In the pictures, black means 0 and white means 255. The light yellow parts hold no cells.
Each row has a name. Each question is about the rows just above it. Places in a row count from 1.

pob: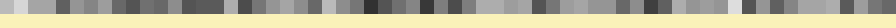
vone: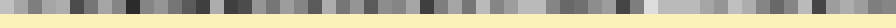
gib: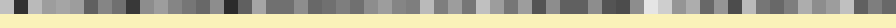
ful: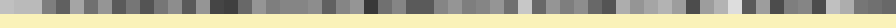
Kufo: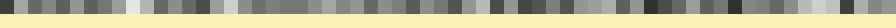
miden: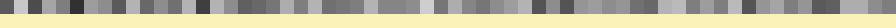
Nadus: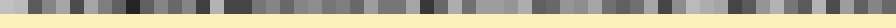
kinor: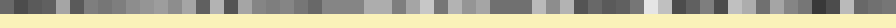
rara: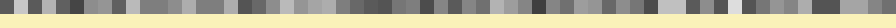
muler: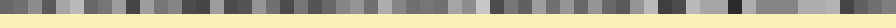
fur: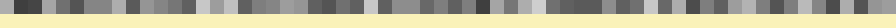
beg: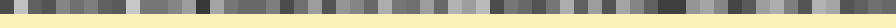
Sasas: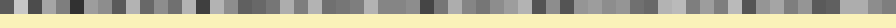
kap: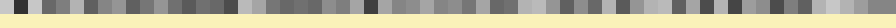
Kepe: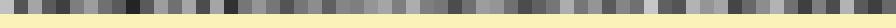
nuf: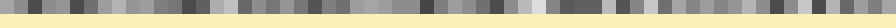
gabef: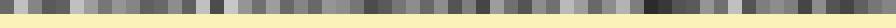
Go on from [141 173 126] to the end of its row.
[126 173  84 104 141 186 149 165 173 126 104  90  84 118 126  76 133  90
 133 112 179 157 133  63 133 112 157 149 104 141 118  76 192 192  90 141
  84 221  84 118 149 133 173  84  84 165 165 133 112]
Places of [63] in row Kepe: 5 58 63

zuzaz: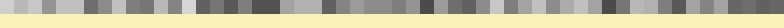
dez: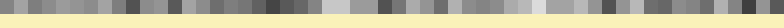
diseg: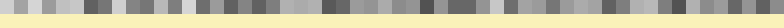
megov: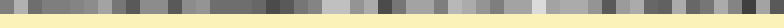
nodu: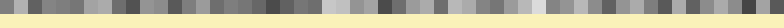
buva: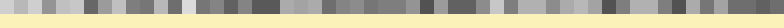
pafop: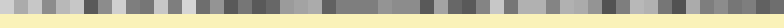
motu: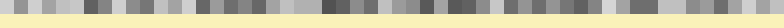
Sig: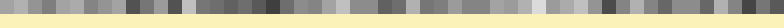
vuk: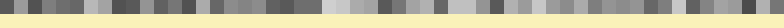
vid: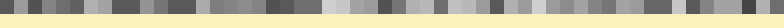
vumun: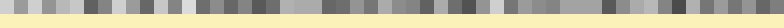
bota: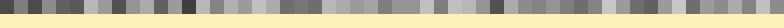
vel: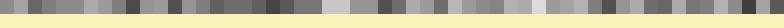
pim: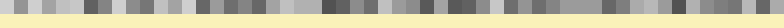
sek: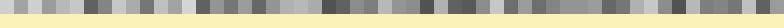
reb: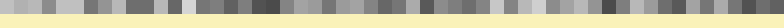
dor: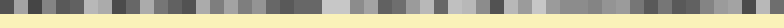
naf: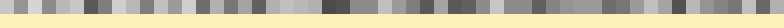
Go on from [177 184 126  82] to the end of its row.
[177 140 155 103 148  97 140]
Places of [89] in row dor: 5 21 47 49
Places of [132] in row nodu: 4 35 40

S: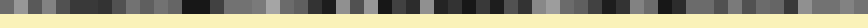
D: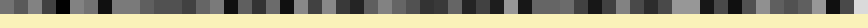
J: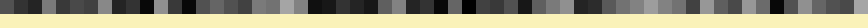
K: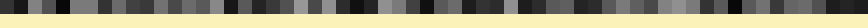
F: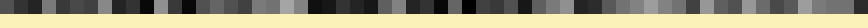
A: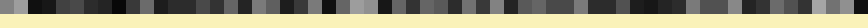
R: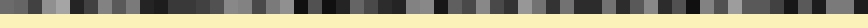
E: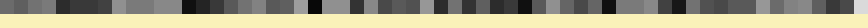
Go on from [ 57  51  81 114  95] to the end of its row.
[114 101  23  23  65 114 114 122 165 107  95  51  29 144  81 151  23  65
  44 144  36  51  23  57  29  81  51 136 157 107  95  65  29  51 130 107
  23  44 107 107  81 122  81 107 101  57 144 114 114 130 114]
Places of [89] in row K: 15 18 32 40 44 52 54
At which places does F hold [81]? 1 15 17 37 53
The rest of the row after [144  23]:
[101  51 101  89  44 114  57 130  36  89 101  73  73 122  44  44  81  29
  23  36  44 122  81  81 136  36  51 107  81  51 165 114 144  16]
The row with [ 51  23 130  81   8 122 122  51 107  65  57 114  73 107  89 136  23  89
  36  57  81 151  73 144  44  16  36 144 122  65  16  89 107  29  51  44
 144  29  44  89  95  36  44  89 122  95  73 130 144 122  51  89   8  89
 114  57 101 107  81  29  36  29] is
K

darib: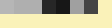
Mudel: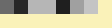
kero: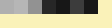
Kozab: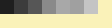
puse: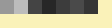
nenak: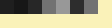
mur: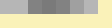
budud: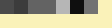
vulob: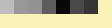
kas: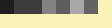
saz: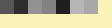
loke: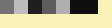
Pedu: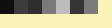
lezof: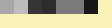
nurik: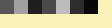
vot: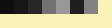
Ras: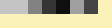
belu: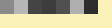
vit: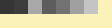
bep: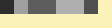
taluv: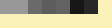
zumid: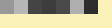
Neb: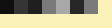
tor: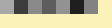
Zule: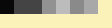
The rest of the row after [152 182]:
[ 68  60  74 175  45]
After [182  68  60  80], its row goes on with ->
[175  45]
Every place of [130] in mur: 3 5

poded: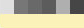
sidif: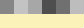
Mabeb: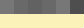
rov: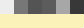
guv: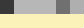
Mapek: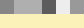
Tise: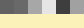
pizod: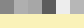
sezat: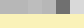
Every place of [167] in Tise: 3
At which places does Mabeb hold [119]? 1 5
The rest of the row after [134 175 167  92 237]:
[183]
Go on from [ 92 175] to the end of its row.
[70]
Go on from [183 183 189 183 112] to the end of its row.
[217]
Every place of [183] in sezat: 1 2 4

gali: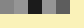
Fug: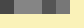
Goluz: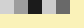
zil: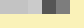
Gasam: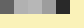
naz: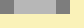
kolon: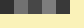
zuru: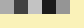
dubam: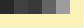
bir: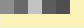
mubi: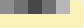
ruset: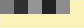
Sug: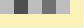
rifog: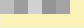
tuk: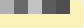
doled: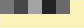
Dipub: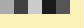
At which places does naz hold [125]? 1 5
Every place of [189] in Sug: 1 3 5
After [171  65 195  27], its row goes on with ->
[149]

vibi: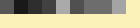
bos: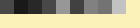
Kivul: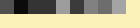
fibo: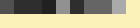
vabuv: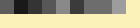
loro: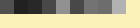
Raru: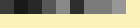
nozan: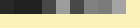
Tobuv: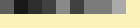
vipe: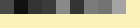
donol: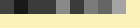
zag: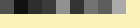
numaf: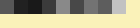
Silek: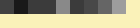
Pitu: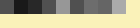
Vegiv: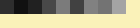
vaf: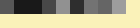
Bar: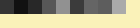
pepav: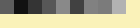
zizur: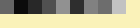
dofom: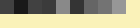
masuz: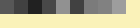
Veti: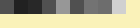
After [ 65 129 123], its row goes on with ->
[178]
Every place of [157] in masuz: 9
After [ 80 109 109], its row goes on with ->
[164]
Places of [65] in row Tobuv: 4 6

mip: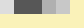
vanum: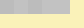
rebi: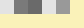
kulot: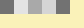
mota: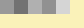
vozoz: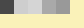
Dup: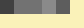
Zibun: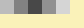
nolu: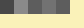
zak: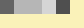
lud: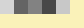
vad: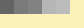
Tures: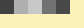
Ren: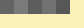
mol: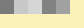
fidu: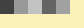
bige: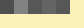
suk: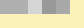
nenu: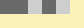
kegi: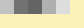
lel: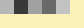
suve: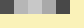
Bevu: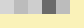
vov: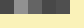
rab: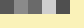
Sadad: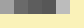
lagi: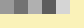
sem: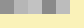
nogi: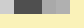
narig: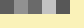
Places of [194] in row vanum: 2 4 5
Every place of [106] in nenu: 1 2 4

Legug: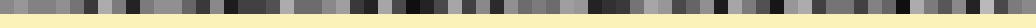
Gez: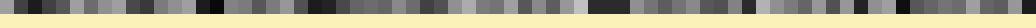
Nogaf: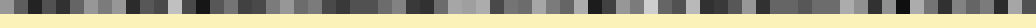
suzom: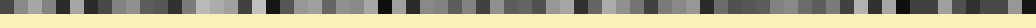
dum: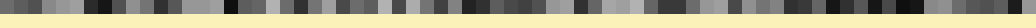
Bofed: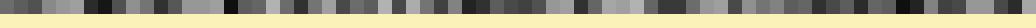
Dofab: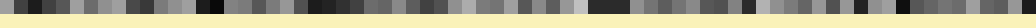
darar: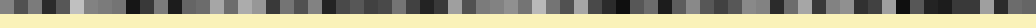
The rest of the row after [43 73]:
[130 144  93  87  49 123 185 172 159  65 192  22  87 151 159 101 144 137
 166  15 159  43 137 130  93 130  65 144  93 101  81 151 166  49 101 172
 144 116  65 123 137 151  43 108  81  87  93 130 137 108  93 123  65 178
  49 166  15  65  65 159  81  49  73  73 151  22]
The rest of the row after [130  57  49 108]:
[166 159 172  73 116 108 166 123 101 172  28  65 151 123 206 101  81 185
  49  57  87 151  49 101 101  87 108 108 172 144  49 144  15 172 116  49
 130 101 123  43 166  81]
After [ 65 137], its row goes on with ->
[ 43 144 108 123 108 159 151  35  49  57 116 166 151  73 101 144  28 166
 123  81  22 151 172  65 116 116  65 130 101  15 172 123  87 137  35 185
  73 123 137]
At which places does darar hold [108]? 15 17 47 57 73

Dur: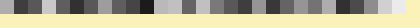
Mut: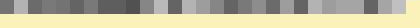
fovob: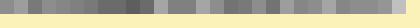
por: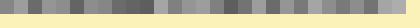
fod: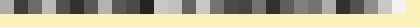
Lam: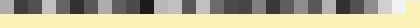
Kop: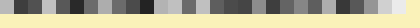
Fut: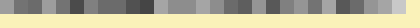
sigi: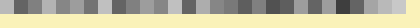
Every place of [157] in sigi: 6 11 22 24
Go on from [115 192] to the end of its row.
[100 128 157 134 192 100 173 134 121  94 128  81  94 157 100 157  62 100
 165 185 200]
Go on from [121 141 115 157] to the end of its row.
[134 141 165 134 141 141 149 192]
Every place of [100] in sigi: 2 9 14 23 26
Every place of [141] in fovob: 1 4 16 19 23 26 27

